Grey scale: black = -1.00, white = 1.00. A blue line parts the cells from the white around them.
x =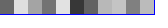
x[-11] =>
-0.19
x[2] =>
0.29
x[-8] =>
-0.10
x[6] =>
-0.23

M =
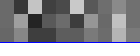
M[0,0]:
-0.17
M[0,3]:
-0.50
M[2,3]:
-0.51
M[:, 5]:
[0.58, -0.52, -0.27]
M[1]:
[-0.17, 0.25, -0.72, -0.30, -0.15, -0.52, 0.18, -0.18, 0.51, -0.12]
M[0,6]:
-0.31
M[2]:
[-0.19, 0.06, -0.51, -0.51, -0.27, -0.27, -0.04, -0.15, 0.41, -0.04]
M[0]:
[-0.17, -0.57, 0.54, -0.50, -0.42, 0.58, -0.31, -0.14, 0.08, -0.12]

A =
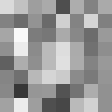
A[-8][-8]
0.71
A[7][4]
-0.44
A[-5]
[0.13, 0.85, 0.09, 0.46, 0.73, 0.34, -0.11, 0.11]
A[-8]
[0.71, 0.51, 0.24, 0.33, -0.39, 0.36, 0.02, 0.33]
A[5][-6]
0.44
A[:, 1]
[0.51, -0.15, 0.95, 0.85, 0.36, -0.12, -0.57, 0.85]
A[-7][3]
-0.17
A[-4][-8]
-0.25
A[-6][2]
-0.03
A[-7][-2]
0.67
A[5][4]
0.59
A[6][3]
0.19
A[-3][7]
0.17
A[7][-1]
0.14
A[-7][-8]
0.02
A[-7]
[0.02, -0.15, 0.15, -0.17, 0.63, 0.03, 0.67, 0.00]

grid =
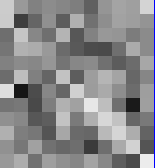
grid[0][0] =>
0.60
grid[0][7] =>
0.17
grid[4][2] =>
0.06
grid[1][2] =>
-0.21
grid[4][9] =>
-0.15
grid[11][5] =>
0.05
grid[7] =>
[-0.09, -0.06, -0.43, -0.01, 0.39, 0.26, 0.81, 0.49, -0.13, -0.80, 0.25]
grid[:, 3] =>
[0.10, 0.13, -0.13, 0.20, 0.18, -0.21, 0.06, -0.01, -0.26, -0.34, -0.11, 0.25]
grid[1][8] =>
0.27
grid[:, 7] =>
[0.17, 0.11, 0.19, -0.42, -0.12, 0.42, 0.33, 0.49, 0.69, 0.45, -0.14, 0.07]
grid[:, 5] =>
[-0.01, 0.38, -0.32, -0.30, 0.06, -0.27, 0.63, 0.26, -0.04, -0.17, -0.14, 0.05]
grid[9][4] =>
0.31
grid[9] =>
[0.38, -0.01, -0.07, -0.34, 0.31, -0.17, -0.19, 0.45, 0.67, 0.36, -0.22]
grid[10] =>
[0.14, -0.07, 0.26, -0.11, -0.19, -0.14, -0.54, -0.14, 0.33, 0.65, -0.34]
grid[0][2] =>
0.01
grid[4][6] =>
0.09
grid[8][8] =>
0.52
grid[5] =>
[-0.15, 0.49, 0.00, -0.21, 0.52, -0.27, 0.23, 0.42, 0.29, -0.19, 0.05]
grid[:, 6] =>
[-0.25, -0.11, 0.02, -0.40, 0.09, 0.23, 0.22, 0.81, 0.37, -0.19, -0.54, 0.29]
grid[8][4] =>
0.53
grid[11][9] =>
-0.42
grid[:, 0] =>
[0.60, 0.59, -0.14, -0.08, 0.01, -0.15, 0.74, -0.09, 0.13, 0.38, 0.14, 0.20]
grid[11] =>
[0.20, 0.36, -0.11, 0.25, 0.13, 0.05, 0.29, 0.07, -0.27, -0.42, 0.85]
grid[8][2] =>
-0.32
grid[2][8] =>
0.17

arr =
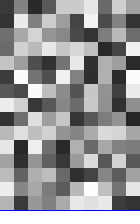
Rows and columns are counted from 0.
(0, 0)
-0.55
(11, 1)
-0.63
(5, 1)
0.98
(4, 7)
0.38
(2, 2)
0.66
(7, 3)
-0.31
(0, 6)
0.80
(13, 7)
0.50
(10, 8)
0.02
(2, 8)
0.45
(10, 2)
0.87
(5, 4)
0.88
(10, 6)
-0.18
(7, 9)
0.11
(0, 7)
-0.18
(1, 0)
-0.59
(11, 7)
-0.31
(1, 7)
-0.41
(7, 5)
-0.16
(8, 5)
-0.58
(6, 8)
-0.50
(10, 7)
0.32
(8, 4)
0.55
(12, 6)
-0.47
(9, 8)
0.66
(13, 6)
0.99
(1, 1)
0.84
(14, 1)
-0.55
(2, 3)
0.17
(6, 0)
-0.31
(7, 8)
-0.62
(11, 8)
0.65
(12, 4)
-0.18
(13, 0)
0.86
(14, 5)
0.82
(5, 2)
-0.10
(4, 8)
0.24
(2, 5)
-0.43

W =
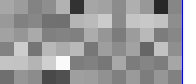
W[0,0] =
0.31
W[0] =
[0.31, 0.22, 0.03, 0.11, 0.40, -0.61, 0.30, 0.27, 0.10, 0.37, 0.19, -0.69, 0.05]
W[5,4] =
-0.37
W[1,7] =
0.59
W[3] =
[0.02, 0.61, -0.08, 0.44, 0.34, 0.45, -0.07, 0.24, 0.10, 0.27, -0.20, 0.52, 0.12]
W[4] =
[0.54, 0.53, 0.41, 0.62, 0.96, -0.02, 0.01, -0.07, 0.32, -0.03, 0.04, -0.02, 0.30]
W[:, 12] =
[0.05, 0.11, 0.06, 0.12, 0.30, 0.01]
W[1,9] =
0.54
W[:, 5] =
[-0.61, 0.42, 0.00, 0.45, -0.02, 0.25]
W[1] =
[0.20, 0.01, 0.06, -0.11, -0.12, 0.42, 0.46, 0.59, 0.09, 0.54, 0.57, 0.52, 0.11]
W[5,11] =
0.18
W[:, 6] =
[0.30, 0.46, 0.35, -0.07, 0.01, 0.23]
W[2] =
[0.27, 0.18, 0.33, 0.00, 0.03, 0.00, 0.35, 0.18, -0.03, 0.22, 0.45, -0.03, 0.06]
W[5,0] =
-0.13

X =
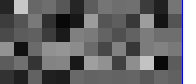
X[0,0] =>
-0.71
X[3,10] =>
-0.03
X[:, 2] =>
[-0.19, -0.05, -0.25, -0.16, -0.59, -0.23]
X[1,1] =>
-0.34
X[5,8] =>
-0.22
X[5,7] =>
-0.21
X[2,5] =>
0.00
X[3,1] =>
-0.87
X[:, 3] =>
[-0.14, -0.62, -0.53, 0.14, 0.03, -0.75]
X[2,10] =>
-0.03
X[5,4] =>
-0.77
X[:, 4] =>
[-0.32, -0.94, -0.80, 0.17, 0.04, -0.77]
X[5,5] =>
-0.18
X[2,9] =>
-0.23
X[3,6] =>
-0.16
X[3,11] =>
0.02
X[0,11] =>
-0.75
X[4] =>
[-0.28, -0.12, -0.59, 0.03, 0.04, -0.81, 0.25, 0.14, -0.49, 0.11, 0.53, -0.93, -0.28]
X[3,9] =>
-0.57
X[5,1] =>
-0.75
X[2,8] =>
-0.37
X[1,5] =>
-0.82
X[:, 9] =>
[-0.12, -0.56, -0.23, -0.57, 0.11, -0.21]
